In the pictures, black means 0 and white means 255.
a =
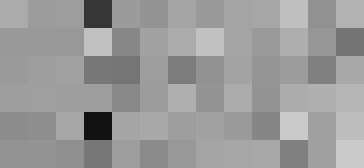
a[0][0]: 171
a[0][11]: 145
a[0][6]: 165
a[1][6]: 172
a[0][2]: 157
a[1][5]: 162
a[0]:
[171, 156, 157, 54, 155, 148, 165, 153, 164, 166, 191, 145, 178]
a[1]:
[153, 153, 152, 192, 135, 162, 172, 193, 164, 154, 174, 151, 116]
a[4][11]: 160
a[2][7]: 146
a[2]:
[154, 158, 161, 120, 117, 157, 124, 146, 163, 149, 156, 128, 169]
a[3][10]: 172
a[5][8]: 166
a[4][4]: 165
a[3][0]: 158
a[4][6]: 158
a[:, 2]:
[157, 152, 161, 157, 166, 143]
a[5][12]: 202

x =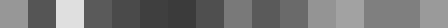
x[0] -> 151
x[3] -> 90
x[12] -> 162
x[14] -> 127

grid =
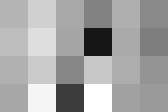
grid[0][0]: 180
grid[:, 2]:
[168, 166, 135, 60]
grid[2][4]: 173
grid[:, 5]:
[137, 126, 148, 154]
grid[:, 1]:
[208, 222, 202, 245]
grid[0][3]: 130
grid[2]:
[176, 202, 135, 200, 173, 148]

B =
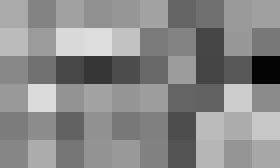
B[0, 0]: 170
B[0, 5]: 163
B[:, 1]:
[131, 155, 113, 219, 141, 172]
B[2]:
[136, 113, 71, 54, 76, 104, 156, 69, 88, 4]
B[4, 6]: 77
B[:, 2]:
[161, 217, 71, 147, 98, 118]
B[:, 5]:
[163, 122, 104, 157, 128, 130]
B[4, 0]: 124
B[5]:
[134, 172, 118, 147, 153, 130, 84, 181, 148, 167]
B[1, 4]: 194
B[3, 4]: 149
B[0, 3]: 144
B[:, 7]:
[111, 70, 69, 98, 187, 181]
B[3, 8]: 205
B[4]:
[124, 141, 98, 145, 120, 128, 77, 187, 172, 199]
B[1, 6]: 131

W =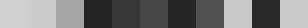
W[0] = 208
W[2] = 165
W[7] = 80
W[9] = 40

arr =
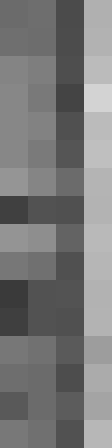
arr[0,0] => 107
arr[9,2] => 80
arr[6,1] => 133
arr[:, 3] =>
[176, 178, 187, 211, 187, 191, 180, 179, 185, 182, 178, 179, 157, 171, 164, 183]
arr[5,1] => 122
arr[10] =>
[58, 82, 83, 178]
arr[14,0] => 89
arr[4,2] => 80
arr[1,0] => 111
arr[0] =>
[107, 110, 75, 176]
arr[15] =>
[120, 112, 81, 183]
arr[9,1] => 112
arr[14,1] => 107
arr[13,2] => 77

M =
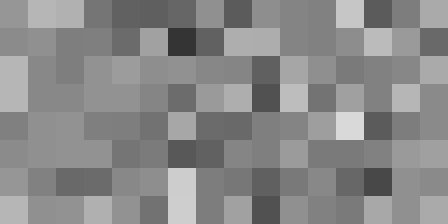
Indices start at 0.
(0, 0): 150
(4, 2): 146
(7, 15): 170
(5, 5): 123
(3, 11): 115
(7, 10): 144
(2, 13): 129
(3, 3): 146
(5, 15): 160
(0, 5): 95
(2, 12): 122
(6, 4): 136
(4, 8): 105
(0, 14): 125
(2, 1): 136
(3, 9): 81
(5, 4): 117
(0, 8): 91
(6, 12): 103
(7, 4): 146
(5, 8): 133
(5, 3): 146
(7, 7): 125
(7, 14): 144
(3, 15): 138
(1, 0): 139
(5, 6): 88
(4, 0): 128
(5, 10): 155
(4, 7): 107
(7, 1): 144
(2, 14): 135
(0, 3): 117
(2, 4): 156
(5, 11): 122
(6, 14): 144

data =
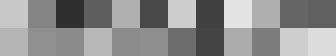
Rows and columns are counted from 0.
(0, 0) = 199
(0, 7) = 64
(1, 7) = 67
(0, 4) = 176
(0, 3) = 94
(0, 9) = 175

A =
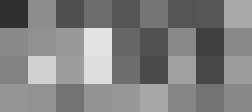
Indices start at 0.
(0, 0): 47
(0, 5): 117
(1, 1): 144
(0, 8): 169
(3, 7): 115
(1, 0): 138
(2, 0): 130
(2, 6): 160
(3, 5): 167
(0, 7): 87

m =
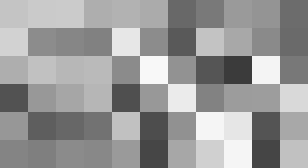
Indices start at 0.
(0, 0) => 196
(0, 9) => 148
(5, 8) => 245
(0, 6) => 104
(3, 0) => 82
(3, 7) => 130
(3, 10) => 217
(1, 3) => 129
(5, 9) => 69
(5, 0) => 132
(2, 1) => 193
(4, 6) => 145
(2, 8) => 59
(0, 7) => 121
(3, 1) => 152
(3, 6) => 235
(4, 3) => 114
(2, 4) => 139

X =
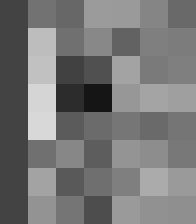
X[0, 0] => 67
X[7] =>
[67, 147, 117, 77, 154, 145, 143]
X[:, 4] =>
[154, 98, 163, 151, 118, 148, 127, 154]
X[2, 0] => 67
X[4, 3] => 107
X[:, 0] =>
[67, 67, 67, 67, 67, 67, 67, 67]
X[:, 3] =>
[155, 136, 80, 21, 107, 93, 111, 77]
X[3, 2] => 44
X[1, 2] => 112
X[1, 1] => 189
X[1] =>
[67, 189, 112, 136, 98, 127, 124]
